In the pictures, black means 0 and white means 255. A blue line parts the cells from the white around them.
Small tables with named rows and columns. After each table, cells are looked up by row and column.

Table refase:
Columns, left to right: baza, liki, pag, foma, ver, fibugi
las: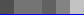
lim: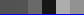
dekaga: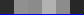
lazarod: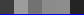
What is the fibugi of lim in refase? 146
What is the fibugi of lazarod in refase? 36
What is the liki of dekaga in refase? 144
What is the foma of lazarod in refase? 139
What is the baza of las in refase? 79
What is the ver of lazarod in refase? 141
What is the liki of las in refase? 116
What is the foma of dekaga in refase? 178
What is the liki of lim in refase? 83
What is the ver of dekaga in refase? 140
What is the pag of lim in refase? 105
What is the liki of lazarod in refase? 156
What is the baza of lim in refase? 82
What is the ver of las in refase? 131
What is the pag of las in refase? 116

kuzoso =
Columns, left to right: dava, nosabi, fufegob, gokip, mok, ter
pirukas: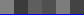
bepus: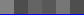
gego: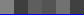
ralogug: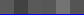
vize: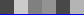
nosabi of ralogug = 66
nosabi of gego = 62
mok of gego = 113
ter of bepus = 78
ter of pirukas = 67
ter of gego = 64
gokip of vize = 147
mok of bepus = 118

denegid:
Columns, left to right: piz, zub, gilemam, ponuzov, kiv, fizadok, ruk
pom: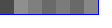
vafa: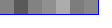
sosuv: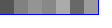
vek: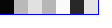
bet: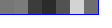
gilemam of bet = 60
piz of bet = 119
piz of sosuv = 85
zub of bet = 123
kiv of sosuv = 171
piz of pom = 75
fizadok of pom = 105
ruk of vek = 228
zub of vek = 185
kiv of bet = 82
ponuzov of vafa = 144
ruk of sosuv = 156
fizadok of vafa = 125
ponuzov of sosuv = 136
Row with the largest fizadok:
bet

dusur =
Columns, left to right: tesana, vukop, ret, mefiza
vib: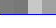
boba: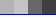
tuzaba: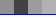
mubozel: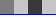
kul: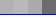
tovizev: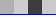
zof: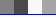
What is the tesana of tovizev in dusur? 177
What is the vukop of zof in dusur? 74
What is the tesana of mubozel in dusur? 124
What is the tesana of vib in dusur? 124
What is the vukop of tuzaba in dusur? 66
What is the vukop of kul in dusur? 185
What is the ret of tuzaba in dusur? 156

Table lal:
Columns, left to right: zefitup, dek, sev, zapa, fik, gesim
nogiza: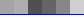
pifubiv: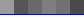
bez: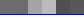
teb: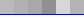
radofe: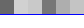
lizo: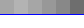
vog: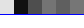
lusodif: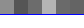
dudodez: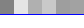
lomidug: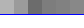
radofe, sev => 201
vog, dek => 16
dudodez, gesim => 162
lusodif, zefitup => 142
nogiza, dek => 174
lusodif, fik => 106
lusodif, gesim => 100
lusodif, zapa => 180
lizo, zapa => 152
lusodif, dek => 85
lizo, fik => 136
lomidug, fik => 129
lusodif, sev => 108
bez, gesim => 88
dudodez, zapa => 201
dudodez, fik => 158
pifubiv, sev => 106

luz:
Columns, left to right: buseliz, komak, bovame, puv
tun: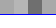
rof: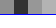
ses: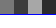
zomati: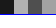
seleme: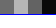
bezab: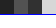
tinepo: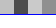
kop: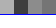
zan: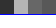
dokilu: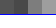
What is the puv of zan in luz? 88
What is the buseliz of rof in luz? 143
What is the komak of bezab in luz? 82
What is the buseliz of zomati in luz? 25
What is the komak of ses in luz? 60
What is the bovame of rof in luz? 151

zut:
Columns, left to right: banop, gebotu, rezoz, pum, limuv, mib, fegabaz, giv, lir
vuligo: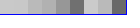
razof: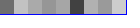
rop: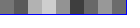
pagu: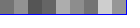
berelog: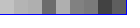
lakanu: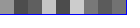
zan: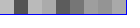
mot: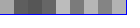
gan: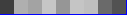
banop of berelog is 194
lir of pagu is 150
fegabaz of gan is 191
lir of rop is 108
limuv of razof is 166
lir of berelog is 94
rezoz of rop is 178
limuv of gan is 150

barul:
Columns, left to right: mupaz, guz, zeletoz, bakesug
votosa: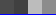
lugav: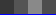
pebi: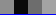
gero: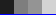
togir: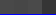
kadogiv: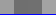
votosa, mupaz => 75
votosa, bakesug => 140
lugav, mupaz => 55
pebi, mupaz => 142
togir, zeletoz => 74
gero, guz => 126
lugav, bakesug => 77
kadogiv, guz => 111
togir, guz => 71
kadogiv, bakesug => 163
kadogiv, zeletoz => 112
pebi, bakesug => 163
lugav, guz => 84
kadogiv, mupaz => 158
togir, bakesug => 53
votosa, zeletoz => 188
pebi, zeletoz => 109
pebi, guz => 9
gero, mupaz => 30
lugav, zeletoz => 137

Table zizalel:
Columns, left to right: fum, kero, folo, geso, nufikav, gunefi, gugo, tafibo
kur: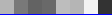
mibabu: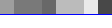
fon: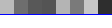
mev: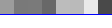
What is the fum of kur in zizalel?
181
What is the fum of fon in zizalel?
187
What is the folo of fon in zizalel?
88
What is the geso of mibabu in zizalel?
104
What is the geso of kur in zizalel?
105
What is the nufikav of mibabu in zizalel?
188
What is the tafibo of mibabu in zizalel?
72
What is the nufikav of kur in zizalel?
189
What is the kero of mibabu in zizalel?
121
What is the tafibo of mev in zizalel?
73
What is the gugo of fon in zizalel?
199
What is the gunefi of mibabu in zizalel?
187
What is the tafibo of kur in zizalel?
51
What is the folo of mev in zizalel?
122
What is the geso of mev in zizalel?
104
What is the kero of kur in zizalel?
121
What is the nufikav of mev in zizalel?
188
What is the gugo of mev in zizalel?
233
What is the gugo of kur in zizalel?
243
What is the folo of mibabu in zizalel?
121

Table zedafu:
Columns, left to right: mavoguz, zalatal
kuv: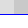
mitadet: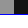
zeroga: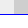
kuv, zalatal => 201
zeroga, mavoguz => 238
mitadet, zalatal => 19
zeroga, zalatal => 206
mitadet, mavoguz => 148
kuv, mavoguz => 222
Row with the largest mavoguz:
zeroga

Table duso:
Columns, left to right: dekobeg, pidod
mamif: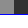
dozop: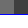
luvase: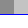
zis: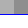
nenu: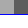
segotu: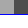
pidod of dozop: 63
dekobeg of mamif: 141
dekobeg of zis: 176
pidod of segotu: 77
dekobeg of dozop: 110
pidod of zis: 142
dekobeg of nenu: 170
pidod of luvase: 195
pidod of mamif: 49
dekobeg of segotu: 168
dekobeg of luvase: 139
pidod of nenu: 93

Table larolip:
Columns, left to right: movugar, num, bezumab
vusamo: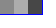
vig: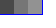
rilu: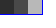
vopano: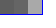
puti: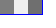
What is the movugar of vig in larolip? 73
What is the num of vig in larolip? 118
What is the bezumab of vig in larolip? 146
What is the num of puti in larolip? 239
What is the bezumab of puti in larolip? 111
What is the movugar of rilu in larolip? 46
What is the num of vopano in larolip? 101
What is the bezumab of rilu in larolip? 184
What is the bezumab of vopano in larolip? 169

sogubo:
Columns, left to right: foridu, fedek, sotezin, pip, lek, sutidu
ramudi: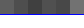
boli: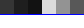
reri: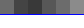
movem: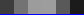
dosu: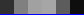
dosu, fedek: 128
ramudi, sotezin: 64
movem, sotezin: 156
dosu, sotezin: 161
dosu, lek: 92
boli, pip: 219
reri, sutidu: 139
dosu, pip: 166
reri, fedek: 68
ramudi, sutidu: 114
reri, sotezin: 57
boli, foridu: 53
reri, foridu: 107
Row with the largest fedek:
dosu

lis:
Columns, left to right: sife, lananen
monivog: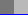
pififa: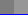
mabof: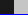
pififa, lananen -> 151
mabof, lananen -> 197
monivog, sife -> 119
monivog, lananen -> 185
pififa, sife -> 125
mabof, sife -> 26
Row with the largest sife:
pififa

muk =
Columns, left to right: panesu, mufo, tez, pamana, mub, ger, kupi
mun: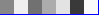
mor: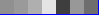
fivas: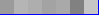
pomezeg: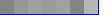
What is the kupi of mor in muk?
110
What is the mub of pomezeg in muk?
161
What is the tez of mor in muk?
175
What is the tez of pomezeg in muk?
160
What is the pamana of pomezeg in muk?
155
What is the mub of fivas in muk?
169
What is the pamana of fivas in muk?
163
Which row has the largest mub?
mun

